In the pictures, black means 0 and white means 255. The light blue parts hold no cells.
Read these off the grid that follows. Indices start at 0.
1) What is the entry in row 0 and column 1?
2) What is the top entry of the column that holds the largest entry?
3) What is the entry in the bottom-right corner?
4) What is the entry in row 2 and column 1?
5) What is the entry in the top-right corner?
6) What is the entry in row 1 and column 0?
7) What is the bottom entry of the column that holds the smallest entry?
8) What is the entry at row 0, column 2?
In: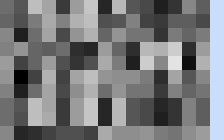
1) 86
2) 52
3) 156
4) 31
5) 94
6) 101
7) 38
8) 190

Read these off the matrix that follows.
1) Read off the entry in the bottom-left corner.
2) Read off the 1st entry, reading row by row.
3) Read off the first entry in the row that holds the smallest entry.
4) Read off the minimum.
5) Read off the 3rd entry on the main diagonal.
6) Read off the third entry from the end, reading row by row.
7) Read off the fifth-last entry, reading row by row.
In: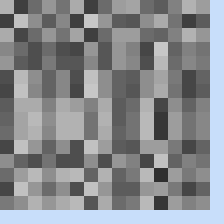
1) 121
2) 178
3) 107
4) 47
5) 107
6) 157
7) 185

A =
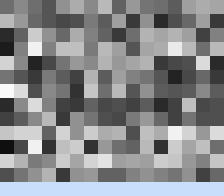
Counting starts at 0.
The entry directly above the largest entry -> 116
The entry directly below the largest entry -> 42
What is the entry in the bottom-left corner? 79
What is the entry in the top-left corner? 110
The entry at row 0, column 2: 110
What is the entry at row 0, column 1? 137
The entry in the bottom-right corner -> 104
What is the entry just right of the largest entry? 219
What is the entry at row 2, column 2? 204
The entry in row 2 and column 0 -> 42
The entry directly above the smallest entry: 197
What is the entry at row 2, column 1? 98
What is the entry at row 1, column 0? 185
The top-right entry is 165

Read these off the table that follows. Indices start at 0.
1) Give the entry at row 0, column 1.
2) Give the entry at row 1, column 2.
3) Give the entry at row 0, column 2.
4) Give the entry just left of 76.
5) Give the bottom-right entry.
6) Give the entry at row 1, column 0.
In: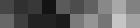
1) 48
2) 34
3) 56
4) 90
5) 162
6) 103

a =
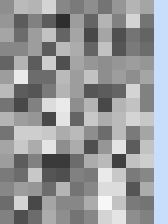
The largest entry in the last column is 206
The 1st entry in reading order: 142
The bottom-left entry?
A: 129
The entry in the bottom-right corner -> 129
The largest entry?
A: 247
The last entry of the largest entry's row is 116
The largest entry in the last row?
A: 228
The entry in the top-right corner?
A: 165
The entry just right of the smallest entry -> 157
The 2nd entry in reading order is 186
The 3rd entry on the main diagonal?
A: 157
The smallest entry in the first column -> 100
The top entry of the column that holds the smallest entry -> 135
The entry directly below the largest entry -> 212
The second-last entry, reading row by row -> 142
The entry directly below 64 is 200
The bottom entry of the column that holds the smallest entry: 142
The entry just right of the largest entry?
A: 194
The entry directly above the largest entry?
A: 220
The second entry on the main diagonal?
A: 92
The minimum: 46

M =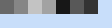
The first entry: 104
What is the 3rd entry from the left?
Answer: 195
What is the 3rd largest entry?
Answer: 134

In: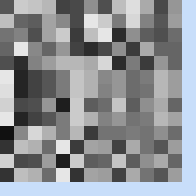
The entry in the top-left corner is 86
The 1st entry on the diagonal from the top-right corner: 150
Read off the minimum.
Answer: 17
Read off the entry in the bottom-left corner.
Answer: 51
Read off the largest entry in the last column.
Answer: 163
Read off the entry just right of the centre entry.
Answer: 130
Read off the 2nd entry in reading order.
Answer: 203
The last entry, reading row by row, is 157
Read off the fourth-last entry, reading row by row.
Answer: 170
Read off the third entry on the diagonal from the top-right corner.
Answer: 93
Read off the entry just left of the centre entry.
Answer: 196
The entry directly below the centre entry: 93
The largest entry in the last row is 230
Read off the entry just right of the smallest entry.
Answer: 136
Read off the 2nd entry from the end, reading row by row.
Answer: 86
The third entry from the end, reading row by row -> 115
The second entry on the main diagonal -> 101
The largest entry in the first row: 222
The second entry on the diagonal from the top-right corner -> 86

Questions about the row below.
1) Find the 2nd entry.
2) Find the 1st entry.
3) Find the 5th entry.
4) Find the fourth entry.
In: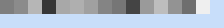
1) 139
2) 126
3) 168
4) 54

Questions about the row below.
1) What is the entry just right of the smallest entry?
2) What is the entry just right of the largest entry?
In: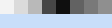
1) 98
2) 219

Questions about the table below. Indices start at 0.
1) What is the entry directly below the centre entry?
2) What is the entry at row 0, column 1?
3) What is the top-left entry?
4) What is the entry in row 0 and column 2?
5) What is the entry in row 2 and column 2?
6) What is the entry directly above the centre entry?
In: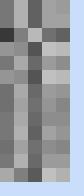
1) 112
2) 177
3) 119
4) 97
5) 185
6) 84

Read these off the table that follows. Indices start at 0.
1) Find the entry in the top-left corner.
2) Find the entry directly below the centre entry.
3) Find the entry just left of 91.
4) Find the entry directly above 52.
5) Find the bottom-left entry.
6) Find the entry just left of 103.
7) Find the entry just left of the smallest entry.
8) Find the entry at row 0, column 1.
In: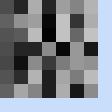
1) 77
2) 58
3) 83
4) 132
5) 97
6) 194
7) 187
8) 37
